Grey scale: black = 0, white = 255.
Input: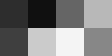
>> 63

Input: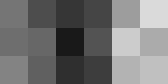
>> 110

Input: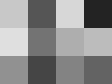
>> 223

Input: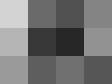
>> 180

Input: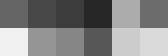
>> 240

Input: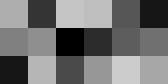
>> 128

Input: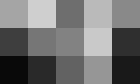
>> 62
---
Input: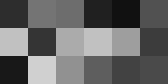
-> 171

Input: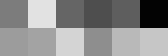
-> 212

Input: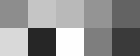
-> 254

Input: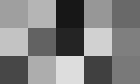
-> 36

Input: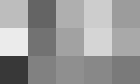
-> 162

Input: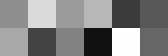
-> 130

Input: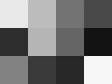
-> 101

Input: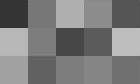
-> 71

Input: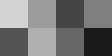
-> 104
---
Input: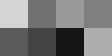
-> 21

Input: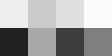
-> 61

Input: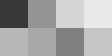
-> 128

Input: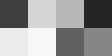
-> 96

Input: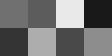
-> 73

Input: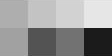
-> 114

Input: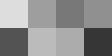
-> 172
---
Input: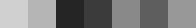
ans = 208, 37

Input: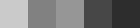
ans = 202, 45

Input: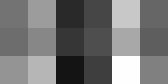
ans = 254, 20

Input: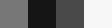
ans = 247, 21

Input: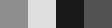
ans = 222, 24

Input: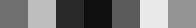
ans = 233, 15

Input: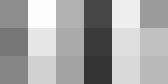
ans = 253, 51

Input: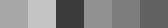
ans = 196, 59

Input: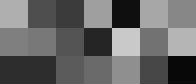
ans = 201, 8

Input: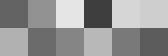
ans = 229, 62
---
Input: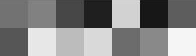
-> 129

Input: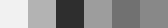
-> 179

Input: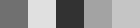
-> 224

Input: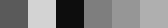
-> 211

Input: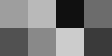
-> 185

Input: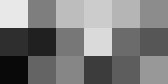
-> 126

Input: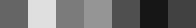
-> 223
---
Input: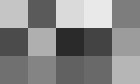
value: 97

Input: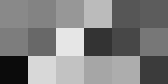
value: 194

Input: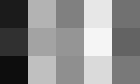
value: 143

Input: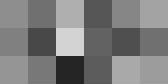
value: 37

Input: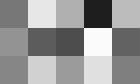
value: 155

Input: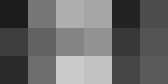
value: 202

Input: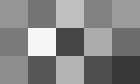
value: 179

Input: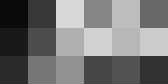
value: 146
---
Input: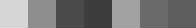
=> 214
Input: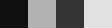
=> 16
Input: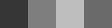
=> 54
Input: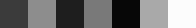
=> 59
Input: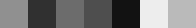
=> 144
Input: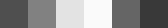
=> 79
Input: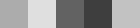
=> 172
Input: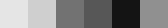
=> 229
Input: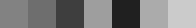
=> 130
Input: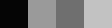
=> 5
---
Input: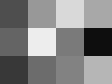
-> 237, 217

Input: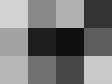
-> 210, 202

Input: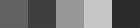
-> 198, 151

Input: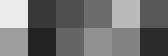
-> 236, 186

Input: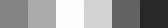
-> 253, 210

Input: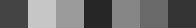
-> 198, 155

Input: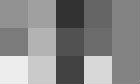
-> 237, 216

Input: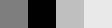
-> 233, 191
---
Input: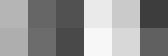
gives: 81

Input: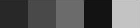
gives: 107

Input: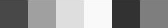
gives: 222

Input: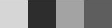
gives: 163

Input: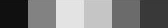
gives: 227

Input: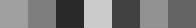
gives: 41

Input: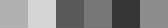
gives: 89

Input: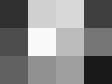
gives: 216

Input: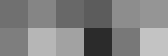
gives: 104

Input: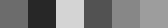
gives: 212
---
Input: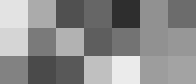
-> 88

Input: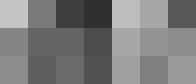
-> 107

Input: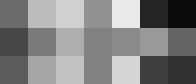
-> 194

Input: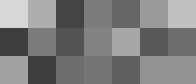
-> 109

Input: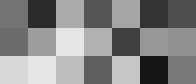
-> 190

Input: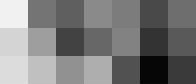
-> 145

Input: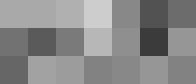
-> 156

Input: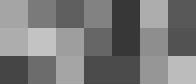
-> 165
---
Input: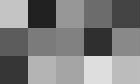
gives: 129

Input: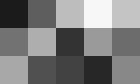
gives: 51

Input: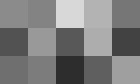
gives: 88

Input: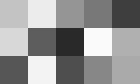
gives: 41

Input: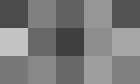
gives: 63

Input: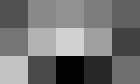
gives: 208
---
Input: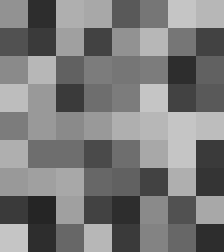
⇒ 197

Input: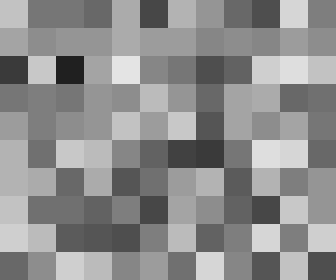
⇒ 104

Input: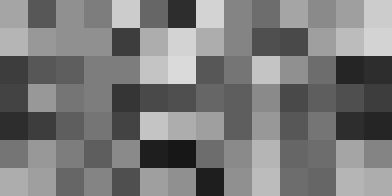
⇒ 173

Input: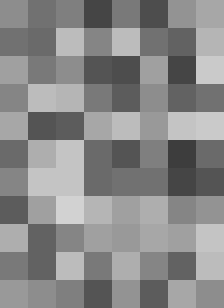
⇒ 153

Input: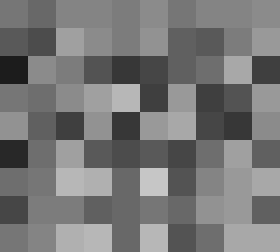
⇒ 118

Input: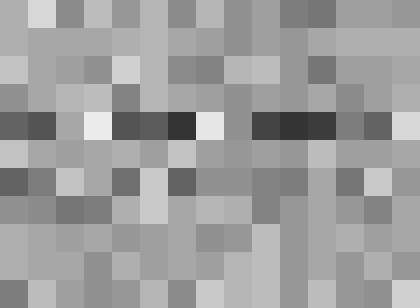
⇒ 125

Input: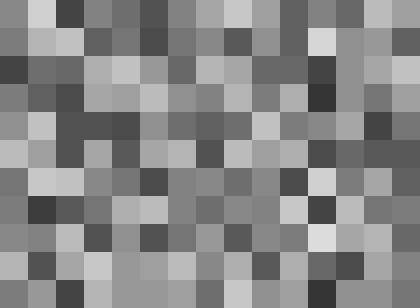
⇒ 124

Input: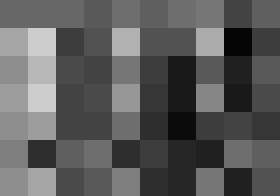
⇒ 142
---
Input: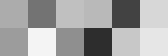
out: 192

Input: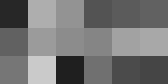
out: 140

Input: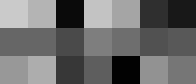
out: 74

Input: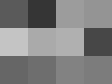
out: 176

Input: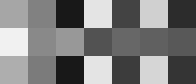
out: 152

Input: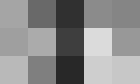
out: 62
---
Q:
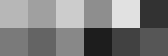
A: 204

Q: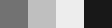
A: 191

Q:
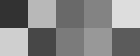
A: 207

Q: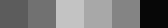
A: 168

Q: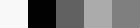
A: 171

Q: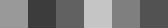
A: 153

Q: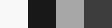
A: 167
